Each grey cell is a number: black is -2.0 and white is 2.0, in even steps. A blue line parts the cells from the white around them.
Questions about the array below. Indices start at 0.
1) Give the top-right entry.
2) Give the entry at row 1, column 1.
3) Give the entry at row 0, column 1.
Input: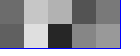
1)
-0.1
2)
1.5
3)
1.1

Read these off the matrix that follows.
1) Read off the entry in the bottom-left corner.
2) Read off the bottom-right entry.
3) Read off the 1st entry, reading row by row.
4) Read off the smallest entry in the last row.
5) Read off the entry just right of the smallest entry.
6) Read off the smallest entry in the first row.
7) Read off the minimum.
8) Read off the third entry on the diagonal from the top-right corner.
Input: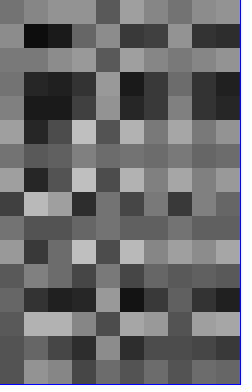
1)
-0.7
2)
-0.4
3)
-0.2
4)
-0.9
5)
-1.6
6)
-0.6
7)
-1.8
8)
-0.1

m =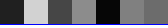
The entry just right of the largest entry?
-0.9
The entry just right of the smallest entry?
0.0
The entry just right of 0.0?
-0.3

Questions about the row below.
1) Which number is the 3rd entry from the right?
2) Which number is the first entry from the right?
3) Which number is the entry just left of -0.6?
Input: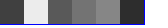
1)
-0.2
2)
-1.3
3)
1.7

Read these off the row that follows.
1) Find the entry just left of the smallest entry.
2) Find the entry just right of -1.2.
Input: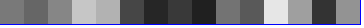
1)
-1.1
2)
0.3

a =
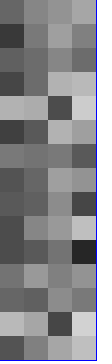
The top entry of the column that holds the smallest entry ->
0.6
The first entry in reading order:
-0.4
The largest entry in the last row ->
1.0
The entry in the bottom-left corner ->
-0.7
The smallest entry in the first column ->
-1.1
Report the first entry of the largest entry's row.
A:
0.9
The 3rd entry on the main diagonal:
0.1
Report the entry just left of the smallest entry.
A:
-0.2
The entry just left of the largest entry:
-0.9
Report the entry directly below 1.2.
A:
0.5
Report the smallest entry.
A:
-1.4
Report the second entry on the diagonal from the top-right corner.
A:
0.5
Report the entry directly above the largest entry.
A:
-0.1
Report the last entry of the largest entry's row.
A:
1.3

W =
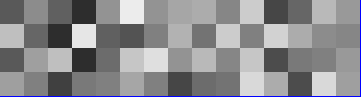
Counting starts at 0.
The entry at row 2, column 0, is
-0.6
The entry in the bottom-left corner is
0.5
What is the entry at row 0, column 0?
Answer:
-0.6
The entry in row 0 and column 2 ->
-0.5
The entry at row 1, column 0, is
1.0
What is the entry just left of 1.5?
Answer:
1.1
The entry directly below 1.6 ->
-1.3
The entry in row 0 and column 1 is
0.2
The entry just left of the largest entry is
0.3
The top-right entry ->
0.4
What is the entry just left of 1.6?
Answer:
-1.3
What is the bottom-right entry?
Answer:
0.5
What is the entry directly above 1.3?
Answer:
-0.9
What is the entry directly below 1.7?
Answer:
-0.7
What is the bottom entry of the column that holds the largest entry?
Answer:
0.6

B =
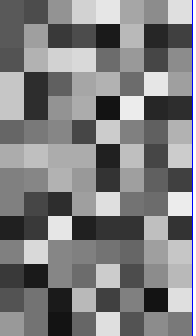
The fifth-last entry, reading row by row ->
-0.4
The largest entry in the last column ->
1.7
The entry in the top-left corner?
-0.6
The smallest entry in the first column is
-1.5
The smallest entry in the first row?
-0.8
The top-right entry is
1.5
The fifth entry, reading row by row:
1.6
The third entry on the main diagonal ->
1.3
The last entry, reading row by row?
-0.1
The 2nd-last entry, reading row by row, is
0.2
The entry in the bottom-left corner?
0.4
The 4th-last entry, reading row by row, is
1.5
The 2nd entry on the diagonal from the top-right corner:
-1.4
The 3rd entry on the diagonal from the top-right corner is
0.4
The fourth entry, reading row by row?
1.3
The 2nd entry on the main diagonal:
0.5
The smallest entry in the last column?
-1.3

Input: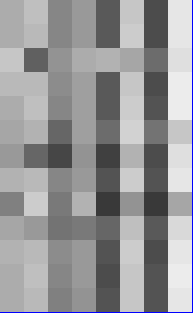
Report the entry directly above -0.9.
-0.4
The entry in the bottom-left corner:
0.7
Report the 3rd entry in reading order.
0.1
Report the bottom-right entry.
1.6
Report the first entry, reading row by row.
0.7
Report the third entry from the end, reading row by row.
1.1
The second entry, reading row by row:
1.0
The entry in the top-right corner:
1.6
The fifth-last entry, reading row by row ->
0.3
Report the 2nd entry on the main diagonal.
0.9
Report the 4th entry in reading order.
0.4
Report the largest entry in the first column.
1.1
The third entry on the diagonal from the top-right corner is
0.6
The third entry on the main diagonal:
0.3
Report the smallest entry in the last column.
0.6
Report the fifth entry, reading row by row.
-0.6
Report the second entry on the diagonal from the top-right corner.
-0.8

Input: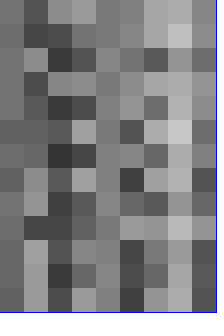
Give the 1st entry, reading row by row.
-0.2
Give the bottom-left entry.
-0.5
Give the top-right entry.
0.1
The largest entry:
1.1
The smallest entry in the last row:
-1.0
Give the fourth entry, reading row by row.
0.4
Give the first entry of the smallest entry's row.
-0.3
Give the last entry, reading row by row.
-0.7
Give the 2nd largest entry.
1.0
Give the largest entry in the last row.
0.7
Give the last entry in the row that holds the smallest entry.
0.0
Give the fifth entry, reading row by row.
-0.1
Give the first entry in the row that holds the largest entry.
-0.5
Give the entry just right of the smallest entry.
-0.9
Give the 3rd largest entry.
0.9
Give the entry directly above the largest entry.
0.8
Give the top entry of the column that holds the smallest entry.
0.2
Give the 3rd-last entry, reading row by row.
0.3
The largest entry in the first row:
0.7
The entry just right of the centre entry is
0.1
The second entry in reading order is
-0.7
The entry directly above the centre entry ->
-0.1
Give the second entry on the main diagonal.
-0.9
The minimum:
-1.2
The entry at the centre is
0.0

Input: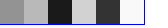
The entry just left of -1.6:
0.9
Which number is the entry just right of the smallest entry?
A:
1.3

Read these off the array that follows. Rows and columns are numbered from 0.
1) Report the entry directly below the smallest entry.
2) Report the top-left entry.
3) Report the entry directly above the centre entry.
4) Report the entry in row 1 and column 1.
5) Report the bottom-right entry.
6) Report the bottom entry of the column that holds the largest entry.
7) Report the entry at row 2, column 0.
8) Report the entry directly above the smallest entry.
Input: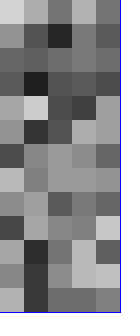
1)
1.2
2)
1.3
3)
-0.7
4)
-0.7
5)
0.0
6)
0.8
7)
-0.4
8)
-0.5

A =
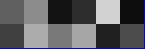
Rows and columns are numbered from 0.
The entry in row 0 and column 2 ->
-1.7
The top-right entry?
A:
-1.8
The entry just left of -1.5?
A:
0.6

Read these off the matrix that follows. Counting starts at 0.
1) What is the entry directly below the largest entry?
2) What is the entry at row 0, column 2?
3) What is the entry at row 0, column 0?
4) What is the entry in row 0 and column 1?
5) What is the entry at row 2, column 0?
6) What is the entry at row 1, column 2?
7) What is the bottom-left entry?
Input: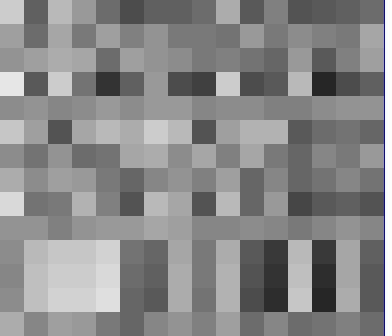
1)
0.2
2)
0.9
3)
1.2
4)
-0.5
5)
0.3
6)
0.6
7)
0.7
